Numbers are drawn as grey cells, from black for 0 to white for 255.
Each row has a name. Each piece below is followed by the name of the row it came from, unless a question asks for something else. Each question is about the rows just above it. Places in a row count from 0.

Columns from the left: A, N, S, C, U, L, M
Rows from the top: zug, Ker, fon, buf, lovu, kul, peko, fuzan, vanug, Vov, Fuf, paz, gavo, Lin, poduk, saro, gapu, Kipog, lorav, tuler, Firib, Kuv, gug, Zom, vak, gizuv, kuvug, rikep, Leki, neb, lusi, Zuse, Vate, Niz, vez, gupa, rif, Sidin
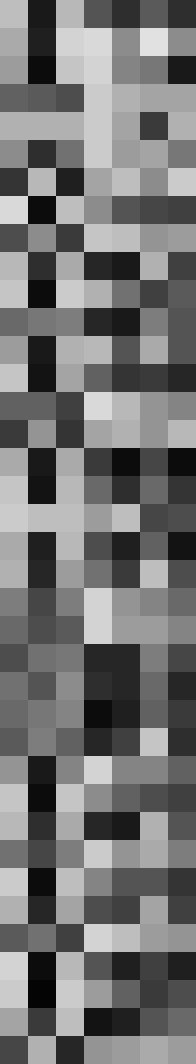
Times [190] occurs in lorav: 3
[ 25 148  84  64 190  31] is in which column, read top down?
U
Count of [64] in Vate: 2
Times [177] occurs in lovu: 4

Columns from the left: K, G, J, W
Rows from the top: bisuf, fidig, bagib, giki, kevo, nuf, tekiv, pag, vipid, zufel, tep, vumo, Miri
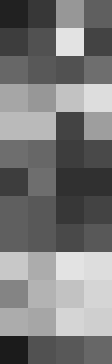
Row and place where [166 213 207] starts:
vumo, 1
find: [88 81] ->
bagib
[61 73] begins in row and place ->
nuf, 2
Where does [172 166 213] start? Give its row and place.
vumo, 0
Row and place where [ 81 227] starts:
fidig, 1

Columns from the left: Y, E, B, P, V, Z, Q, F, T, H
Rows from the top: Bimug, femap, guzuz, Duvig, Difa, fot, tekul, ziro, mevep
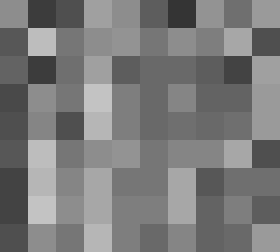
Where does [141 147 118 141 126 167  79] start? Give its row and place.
femap, 3
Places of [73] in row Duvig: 0
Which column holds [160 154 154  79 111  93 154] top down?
H

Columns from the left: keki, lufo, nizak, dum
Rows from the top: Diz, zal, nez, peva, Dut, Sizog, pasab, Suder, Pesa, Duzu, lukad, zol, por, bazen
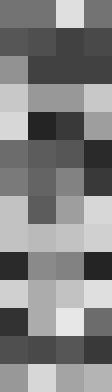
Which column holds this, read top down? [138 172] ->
lufo
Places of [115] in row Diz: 0 1 3
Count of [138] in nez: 0
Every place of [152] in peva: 1 2
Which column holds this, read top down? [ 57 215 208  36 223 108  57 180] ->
dum

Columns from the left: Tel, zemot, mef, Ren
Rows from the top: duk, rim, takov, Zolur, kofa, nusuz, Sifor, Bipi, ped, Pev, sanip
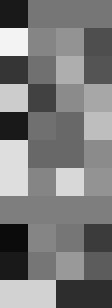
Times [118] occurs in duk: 3
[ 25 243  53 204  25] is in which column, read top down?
Tel
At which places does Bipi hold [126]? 0 1 2 3
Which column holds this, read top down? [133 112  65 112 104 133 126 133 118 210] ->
zemot
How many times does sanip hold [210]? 2

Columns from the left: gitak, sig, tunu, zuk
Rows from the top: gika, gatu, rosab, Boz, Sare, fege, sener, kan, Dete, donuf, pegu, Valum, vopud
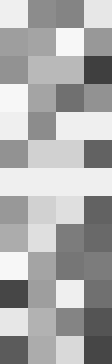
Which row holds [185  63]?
rosab
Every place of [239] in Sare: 0 2 3
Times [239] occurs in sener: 4
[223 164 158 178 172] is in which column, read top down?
sig
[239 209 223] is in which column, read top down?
sig
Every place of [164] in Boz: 1

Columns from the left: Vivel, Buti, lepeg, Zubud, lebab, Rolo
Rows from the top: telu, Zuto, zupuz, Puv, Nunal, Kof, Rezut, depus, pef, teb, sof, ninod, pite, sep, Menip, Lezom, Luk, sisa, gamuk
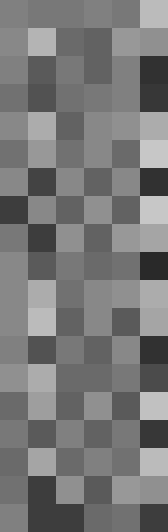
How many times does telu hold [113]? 0
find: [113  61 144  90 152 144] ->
sisa
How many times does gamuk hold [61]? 3

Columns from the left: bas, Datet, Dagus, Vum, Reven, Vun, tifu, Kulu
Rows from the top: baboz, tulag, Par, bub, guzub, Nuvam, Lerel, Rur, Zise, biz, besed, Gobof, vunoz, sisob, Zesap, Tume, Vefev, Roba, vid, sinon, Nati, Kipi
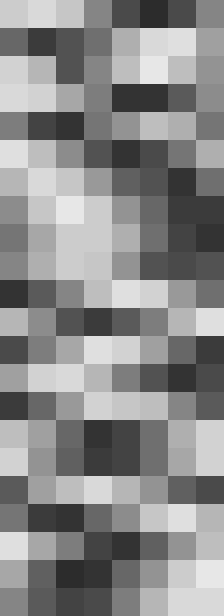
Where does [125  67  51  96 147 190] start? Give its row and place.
sinon, 2
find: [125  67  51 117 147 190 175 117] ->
guzub
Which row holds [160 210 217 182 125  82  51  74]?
sisob
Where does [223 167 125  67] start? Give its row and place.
sinon, 0

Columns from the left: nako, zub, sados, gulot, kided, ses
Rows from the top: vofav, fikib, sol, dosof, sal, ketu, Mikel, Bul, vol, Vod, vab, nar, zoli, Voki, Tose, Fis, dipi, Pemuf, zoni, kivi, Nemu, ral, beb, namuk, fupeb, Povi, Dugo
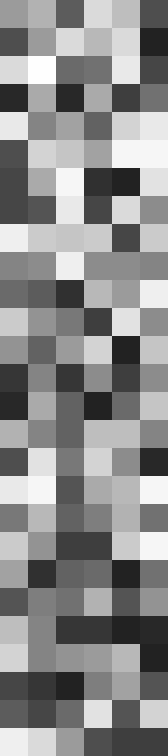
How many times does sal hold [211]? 1
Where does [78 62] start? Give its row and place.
Dugo, 3
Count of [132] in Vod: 2
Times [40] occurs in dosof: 2
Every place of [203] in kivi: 0 4

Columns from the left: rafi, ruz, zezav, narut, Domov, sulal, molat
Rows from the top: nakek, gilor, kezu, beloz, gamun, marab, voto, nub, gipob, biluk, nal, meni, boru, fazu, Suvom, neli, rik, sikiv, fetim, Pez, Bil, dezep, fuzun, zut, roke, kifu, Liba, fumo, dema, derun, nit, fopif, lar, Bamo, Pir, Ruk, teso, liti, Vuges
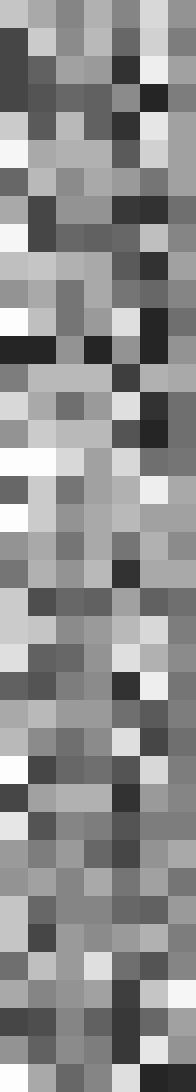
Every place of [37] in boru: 0 1 3 5
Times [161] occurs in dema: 1
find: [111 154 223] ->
Suvom
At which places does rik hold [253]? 0 1
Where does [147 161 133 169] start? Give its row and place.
fopif, 0
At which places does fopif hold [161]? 1 5

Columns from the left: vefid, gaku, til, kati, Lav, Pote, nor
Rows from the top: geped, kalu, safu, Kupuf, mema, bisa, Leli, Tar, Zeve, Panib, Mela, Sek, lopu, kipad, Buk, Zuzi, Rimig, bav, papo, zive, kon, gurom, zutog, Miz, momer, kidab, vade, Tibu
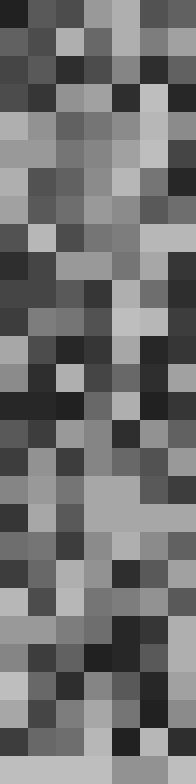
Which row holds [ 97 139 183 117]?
Leli
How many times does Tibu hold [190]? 5
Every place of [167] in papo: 1 3 4 5 6

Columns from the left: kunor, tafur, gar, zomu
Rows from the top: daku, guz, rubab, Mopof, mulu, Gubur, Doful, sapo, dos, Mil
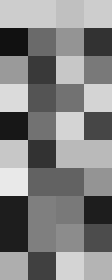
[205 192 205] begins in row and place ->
daku, 1
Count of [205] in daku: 3
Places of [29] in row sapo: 0 3
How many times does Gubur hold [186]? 2
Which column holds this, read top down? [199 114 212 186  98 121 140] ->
gar

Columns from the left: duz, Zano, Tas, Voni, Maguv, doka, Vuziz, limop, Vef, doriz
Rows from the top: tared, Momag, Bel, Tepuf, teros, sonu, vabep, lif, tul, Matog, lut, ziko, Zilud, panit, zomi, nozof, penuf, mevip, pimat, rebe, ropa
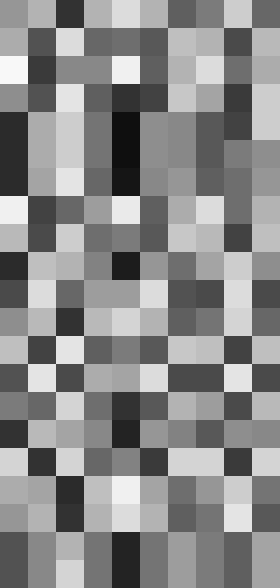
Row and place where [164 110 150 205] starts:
mevip, 5
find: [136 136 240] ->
Bel
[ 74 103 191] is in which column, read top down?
doriz
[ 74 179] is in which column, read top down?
Vuziz
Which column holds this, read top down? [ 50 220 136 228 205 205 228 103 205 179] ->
Tas

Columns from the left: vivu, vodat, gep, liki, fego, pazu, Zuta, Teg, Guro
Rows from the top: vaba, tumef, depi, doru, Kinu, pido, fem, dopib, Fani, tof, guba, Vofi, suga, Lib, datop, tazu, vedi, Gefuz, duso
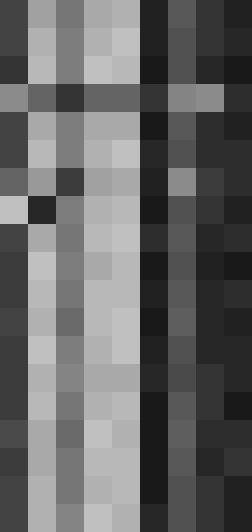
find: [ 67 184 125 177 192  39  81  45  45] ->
pido
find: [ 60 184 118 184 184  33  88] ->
guba

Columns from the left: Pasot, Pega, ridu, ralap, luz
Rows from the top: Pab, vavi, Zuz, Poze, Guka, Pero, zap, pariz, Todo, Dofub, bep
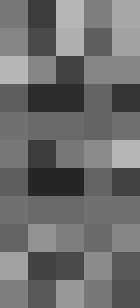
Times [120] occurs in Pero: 2
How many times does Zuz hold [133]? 3

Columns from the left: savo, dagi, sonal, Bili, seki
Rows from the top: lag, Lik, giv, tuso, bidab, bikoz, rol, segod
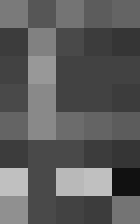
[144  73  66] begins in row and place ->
segod, 0
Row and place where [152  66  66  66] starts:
giv, 1
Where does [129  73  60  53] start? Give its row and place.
Lik, 1
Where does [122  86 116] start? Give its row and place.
lag, 0
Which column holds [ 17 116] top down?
seki
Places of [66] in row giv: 0 2 3 4

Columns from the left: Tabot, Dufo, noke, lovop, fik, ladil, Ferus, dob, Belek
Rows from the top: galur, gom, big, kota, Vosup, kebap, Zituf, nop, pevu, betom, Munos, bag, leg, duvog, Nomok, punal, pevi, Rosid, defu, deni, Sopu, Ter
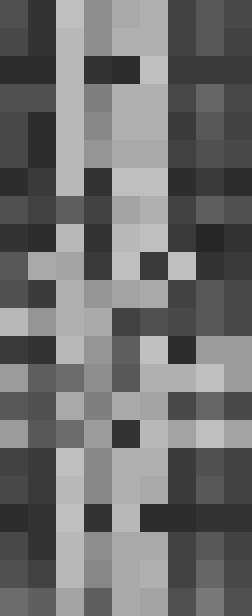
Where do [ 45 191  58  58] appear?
big
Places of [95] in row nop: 2 7
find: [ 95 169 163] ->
Ter
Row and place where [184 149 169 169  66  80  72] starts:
kebap, 2

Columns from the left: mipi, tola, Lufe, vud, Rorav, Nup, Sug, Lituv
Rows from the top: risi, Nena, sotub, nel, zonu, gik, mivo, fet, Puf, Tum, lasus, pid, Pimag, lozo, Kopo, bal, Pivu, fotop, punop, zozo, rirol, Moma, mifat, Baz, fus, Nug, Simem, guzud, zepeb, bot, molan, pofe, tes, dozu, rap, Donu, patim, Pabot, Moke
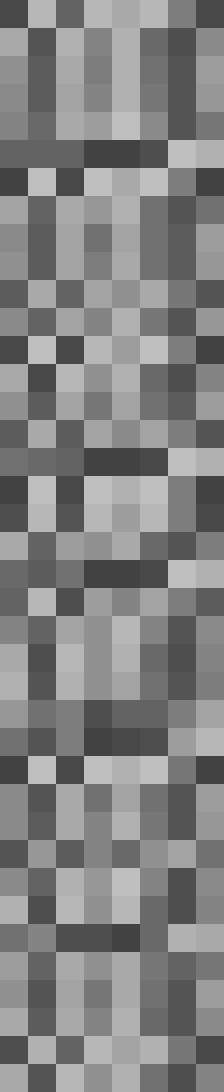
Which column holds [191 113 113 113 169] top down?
Nup
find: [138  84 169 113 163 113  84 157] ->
zepeb

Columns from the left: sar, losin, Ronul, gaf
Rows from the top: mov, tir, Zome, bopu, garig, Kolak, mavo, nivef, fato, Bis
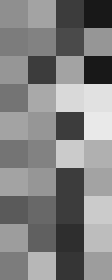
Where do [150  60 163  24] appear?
Zome
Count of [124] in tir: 1
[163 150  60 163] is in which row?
mavo
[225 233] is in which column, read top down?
gaf
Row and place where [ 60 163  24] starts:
Zome, 1

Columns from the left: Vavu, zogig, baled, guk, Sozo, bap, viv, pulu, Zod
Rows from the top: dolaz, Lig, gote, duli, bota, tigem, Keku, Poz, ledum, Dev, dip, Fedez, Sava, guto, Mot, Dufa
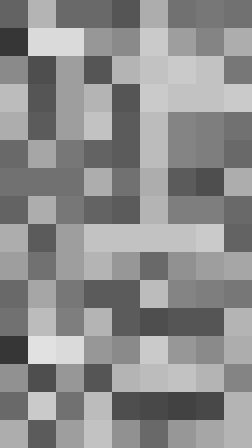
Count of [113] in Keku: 4
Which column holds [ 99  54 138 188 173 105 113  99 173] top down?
Vavu
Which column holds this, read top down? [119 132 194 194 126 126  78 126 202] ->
pulu
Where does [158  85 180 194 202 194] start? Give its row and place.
gote, 2
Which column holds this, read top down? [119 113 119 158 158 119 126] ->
baled

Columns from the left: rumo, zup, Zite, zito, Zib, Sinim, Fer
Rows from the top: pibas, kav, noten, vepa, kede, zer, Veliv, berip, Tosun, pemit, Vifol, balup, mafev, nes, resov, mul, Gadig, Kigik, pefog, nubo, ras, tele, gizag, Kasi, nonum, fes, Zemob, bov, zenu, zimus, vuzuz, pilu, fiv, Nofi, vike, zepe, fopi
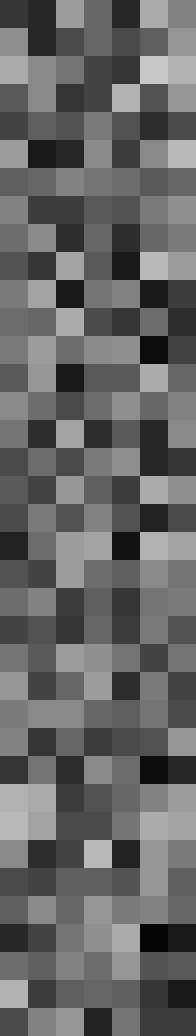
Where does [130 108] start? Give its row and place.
vike, 2
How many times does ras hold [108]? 1

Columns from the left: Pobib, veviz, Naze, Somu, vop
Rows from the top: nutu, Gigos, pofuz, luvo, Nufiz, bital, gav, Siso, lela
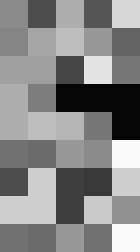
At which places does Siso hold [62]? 2
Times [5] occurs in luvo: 3
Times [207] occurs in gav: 2

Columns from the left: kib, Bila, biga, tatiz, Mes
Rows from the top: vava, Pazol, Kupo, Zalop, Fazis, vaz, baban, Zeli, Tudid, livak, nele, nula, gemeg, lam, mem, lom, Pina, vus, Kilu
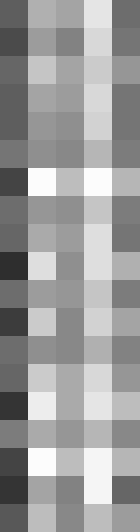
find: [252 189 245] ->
Pina
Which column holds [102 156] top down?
Mes

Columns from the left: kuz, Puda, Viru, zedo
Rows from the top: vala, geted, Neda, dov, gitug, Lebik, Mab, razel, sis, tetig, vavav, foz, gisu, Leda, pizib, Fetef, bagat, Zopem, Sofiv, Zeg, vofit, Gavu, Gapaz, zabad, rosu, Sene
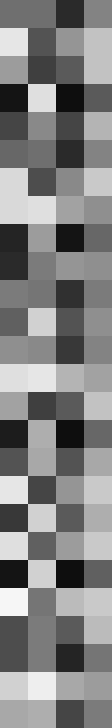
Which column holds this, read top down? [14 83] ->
Viru
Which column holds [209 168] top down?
kuz
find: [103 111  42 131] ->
Lebik
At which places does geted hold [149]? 2
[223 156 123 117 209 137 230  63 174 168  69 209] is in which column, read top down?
Puda
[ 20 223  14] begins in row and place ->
dov, 0
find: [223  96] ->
Zeg

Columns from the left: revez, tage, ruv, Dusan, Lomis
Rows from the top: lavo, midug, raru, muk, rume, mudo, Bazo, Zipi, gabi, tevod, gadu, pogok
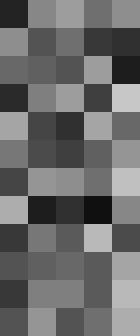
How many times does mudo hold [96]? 1
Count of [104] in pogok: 0

